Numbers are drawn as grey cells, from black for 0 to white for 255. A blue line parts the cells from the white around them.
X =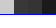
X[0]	204
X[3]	26
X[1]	56

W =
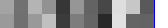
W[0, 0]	164
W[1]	[154, 112, 153, 192, 59, 125, 101, 40, 225, 100, 99]
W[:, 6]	[99, 101]
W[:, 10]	[89, 99]
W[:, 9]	[199, 100]
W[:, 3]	[146, 192]
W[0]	[164, 113, 180, 146, 54, 150, 99, 71, 222, 199, 89]

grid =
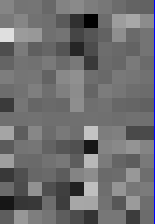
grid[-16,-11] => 133
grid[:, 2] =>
[117, 114, 152, 95, 113, 118, 127, 102, 114, 135, 118, 106, 103, 146, 56, 126]
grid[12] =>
[56, 79, 103, 106, 92, 132, 141, 106, 108, 152, 110]
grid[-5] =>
[158, 107, 106, 114, 120, 93, 184, 123, 101, 93, 121]
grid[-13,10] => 116
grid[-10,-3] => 118
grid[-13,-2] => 99
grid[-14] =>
[223, 155, 152, 112, 116, 69, 85, 98, 143, 106, 116]
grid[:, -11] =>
[133, 122, 223, 78, 100, 125, 109, 58, 112, 165, 91, 158, 56, 107, 22, 93]
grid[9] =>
[165, 93, 135, 108, 121, 111, 196, 125, 128, 73, 74]
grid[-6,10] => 132
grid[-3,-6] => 33
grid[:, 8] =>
[108, 157, 143, 105, 103, 121, 118, 103, 110, 128, 137, 101, 108, 149, 87, 119]
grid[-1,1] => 151
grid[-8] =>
[112, 113, 114, 111, 111, 112, 113, 112, 110, 113, 112]
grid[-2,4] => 61
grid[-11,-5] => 110
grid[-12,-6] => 121
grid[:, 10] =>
[98, 140, 116, 116, 107, 113, 108, 97, 112, 74, 132, 121, 110, 123, 110, 108]
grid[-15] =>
[122, 134, 114, 111, 90, 48, 1, 109, 157, 168, 140]
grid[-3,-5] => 191
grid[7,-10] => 118
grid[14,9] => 155
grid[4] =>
[100, 115, 113, 122, 107, 121, 57, 107, 103, 122, 107]
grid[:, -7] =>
[131, 90, 116, 84, 107, 137, 128, 104, 111, 121, 86, 120, 92, 63, 61, 93]

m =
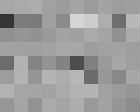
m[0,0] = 168
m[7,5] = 173
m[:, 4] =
[156, 139, 163, 168, 131, 173, 170, 164]
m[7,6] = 153
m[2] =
[144, 150, 146, 154, 163, 160, 170, 164, 145, 170]
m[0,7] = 163
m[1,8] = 111
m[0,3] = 161
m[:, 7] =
[163, 174, 164, 161, 154, 151, 161, 162]
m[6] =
[178, 166, 165, 163, 170, 178, 180, 161, 155, 150]
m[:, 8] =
[157, 111, 145, 162, 167, 136, 155, 150]
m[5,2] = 150
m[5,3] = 180
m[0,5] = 164
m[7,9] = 140
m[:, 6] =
[155, 205, 170, 157, 128, 107, 180, 153]
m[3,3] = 163
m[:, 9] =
[158, 184, 170, 158, 159, 167, 150, 140]
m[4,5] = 77
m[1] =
[53, 124, 122, 159, 139, 213, 205, 174, 111, 184]
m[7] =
[151, 165, 147, 171, 164, 173, 153, 162, 150, 140]

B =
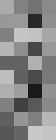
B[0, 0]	171
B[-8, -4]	128
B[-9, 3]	143
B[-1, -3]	101
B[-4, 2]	25
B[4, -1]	120
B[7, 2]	89
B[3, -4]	181
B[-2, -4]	95
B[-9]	[152, 153, 40, 143]
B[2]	[128, 197, 193, 167]
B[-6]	[99, 99, 176, 120]
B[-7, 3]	154

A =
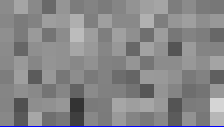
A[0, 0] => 139
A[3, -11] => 166
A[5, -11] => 141
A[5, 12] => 145
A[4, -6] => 117
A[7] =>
[132, 80, 142, 145, 151, 51, 122, 124, 166, 158, 166, 153, 84, 123, 125, 213]
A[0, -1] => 119
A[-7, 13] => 131
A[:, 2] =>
[137, 130, 154, 143, 134, 91, 137, 142, 167]
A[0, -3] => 139
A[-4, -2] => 130
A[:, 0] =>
[139, 135, 143, 139, 137, 125, 133, 132, 136]
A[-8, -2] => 142
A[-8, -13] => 158
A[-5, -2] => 142
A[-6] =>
[139, 102, 143, 147, 145, 166, 153, 134, 152, 103, 162, 145, 84, 155, 132, 131]
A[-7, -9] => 126
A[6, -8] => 128
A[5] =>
[125, 159, 91, 152, 119, 141, 122, 130, 109, 101, 154, 153, 145, 122, 130, 95]
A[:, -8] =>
[133, 137, 160, 152, 128, 109, 128, 166, 154]
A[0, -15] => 165
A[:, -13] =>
[105, 158, 116, 147, 148, 152, 116, 145, 111]
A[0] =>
[139, 165, 137, 105, 149, 124, 131, 123, 133, 147, 160, 165, 125, 139, 122, 119]
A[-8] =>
[135, 123, 130, 158, 154, 175, 127, 159, 137, 137, 177, 126, 150, 159, 142, 152]
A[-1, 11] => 136
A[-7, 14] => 125
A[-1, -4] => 91

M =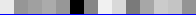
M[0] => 234
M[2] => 160
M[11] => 203
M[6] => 134
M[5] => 0

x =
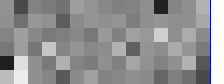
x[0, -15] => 146
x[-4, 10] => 152
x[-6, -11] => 114
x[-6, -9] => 147
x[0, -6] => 131
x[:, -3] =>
[132, 143, 142, 170, 143, 127]
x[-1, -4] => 102
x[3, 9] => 96
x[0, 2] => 130
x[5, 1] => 236
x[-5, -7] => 148
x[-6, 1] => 74
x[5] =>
[189, 236, 144, 134, 89, 139, 160, 130, 135, 144, 139, 102, 127, 111, 73]
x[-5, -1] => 167
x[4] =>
[30, 223, 144, 121, 176, 132, 124, 144, 128, 165, 145, 131, 143, 178, 87]
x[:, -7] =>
[128, 148, 129, 178, 128, 135]
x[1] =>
[144, 112, 151, 145, 93, 139, 148, 144, 148, 125, 143, 149, 143, 144, 167]
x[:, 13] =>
[142, 144, 172, 148, 178, 111]
